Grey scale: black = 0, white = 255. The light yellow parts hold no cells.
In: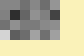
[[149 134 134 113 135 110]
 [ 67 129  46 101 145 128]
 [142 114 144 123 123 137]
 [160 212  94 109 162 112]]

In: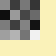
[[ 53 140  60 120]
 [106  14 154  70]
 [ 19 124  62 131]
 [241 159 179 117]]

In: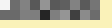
[[117 244 109 130  88 148  89  95 130  90]
 [108 106 106 127 126  37 127 149  64 139]]

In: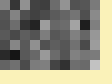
[[122 133  54 145  66  62 108 147  82  86]
 [138  85 131  79  65  75  91 101 116  79]
 [127  81 109  51  35 157 103 108 163  30]
 [151  89  73  94  83 125  87  95 128 102]
 [156  75 134  89 144  81  94  86 113  74]
 [123  41  21  89 104 153 107  84 129 118]
 [194  99 112  75 124 127  68  49 110 106]]

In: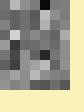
[[126 114 183 142 124  10 124]
 [124 108  99 112  90 188 142]
 [132 129  98 112  94 176 118]
 [171 103 209 117 136 117 101]
 [142 153  58 107 109 122 107]
 [141 117  73 144  98  40 118]
 [145  95  64 146 161 186 100]
 [124 140 161 141 183 142 130]
 [ 88 146 130 140  92  86 109]]

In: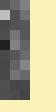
[[128  87 105]
 [113 191  81]
 [ 88  73  82]
 [ 87  78 118]
 [ 99  33 131]
 [107  73  86]
 [134  72  99]
 [105  73 116]
 [ 72  81  71]
 [ 68  79  75]]

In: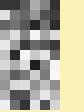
[[ 48  54  54  93 172 131]
 [ 62 224 123 103 152  81]
 [ 45  99 114  87  39 116]
 [220 175 222 133 244 166]
 [ 58 231 157  59 105  84]
 [106 194  43 244 201 227]
 [244 216 174 222  30 134]
 [247 160  92 120 206 123]
 [142 149 217 221 144 191]
 [184 179  78  82 178 230]
 [213 238 108  51 227  78]]
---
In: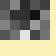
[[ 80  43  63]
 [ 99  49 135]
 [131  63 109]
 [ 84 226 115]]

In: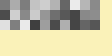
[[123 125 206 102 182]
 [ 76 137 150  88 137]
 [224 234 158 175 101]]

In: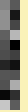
[[133]
 [145]
 [144]
 [ 96]
 [ 82]
 [ 77]
 [ 36]
 [ 85]
 [ 81]
 [  8]
 [198]]

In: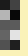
[[ 27]
 [181]
 [ 89]
 [100]
 [ 81]]

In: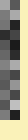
[[167]
 [123]
 [117]
 [ 45]
 [ 87]
 [103]
 [130]
 [ 97]
 [ 89]
 [119]
 [ 86]
 [124]]

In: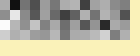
[[173 116 156 173  64 174 127]
 [142 138 160  63 177 179  82]
 [251 144 129 110  86  41 155]
 [206 187 151 118 172 209 176]]

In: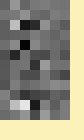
[[ 98 102 124 115]
 [116 144 103 119]
 [ 95  22 144  91]
 [ 95 100 112 113]
 [110   5 114  96]
 [ 79 114  74  82]
 [ 87 116 154 113]
 [ 88  77 121  71]
 [ 83 102 123 131]
 [128  53  75  89]
 [117 229 128 123]
 [107 148 154 124]]

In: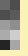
[[104]
 [ 77]
 [156]
 [171]
 [ 36]]

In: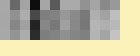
[[168 164 166 170 146 137]
 [167 173 126 151 121 162]
 [167 160 135 160 120 175]
 [168 172 126 144 128 164]]
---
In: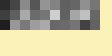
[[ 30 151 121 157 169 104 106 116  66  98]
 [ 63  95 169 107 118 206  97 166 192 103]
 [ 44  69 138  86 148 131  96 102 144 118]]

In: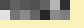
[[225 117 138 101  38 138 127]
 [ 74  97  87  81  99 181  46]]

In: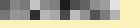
[[118 150 145  46 182 168  73 188 146  84 124 178]
 [ 90 133 121 196 138 128  28  77  99 142 157 226]]

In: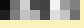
[[ 31 125 194 174  72 220 196 111]
 [ 10 114 208  72  67 242 157 129]]

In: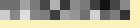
[[203 135 221 132 126  62 161 148 113 209 101 125  50]
 [112 110 161 122  70 178  54 139 122  62  19  69 136]]

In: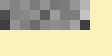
[[ 63 147 128 109 136 140 137 162  62]
 [ 79 132 135 144  94 156 124 125 195]
 [145 131 145 123 147 120 124 150 181]]

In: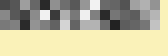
[[121 128  42 147 127  98 212 100 178 179 108  34  93 101 118 194]
 [136  88  66 139 241  58 175 120 239 128  42 118 101  93 153 181]
 [ 73  86 158 103  41 144 110  88 150 242 106 101  83 161 177 147]]

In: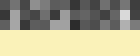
[[ 95 166  56  93  90 162 161  44  88  77 120  92 176 123]
 [ 55 163  83  70 111  58 156  91 100  83  65 101 217  66]
 [ 82 115  71 143 124  92  96  54  87  67 112  77 118  62]]
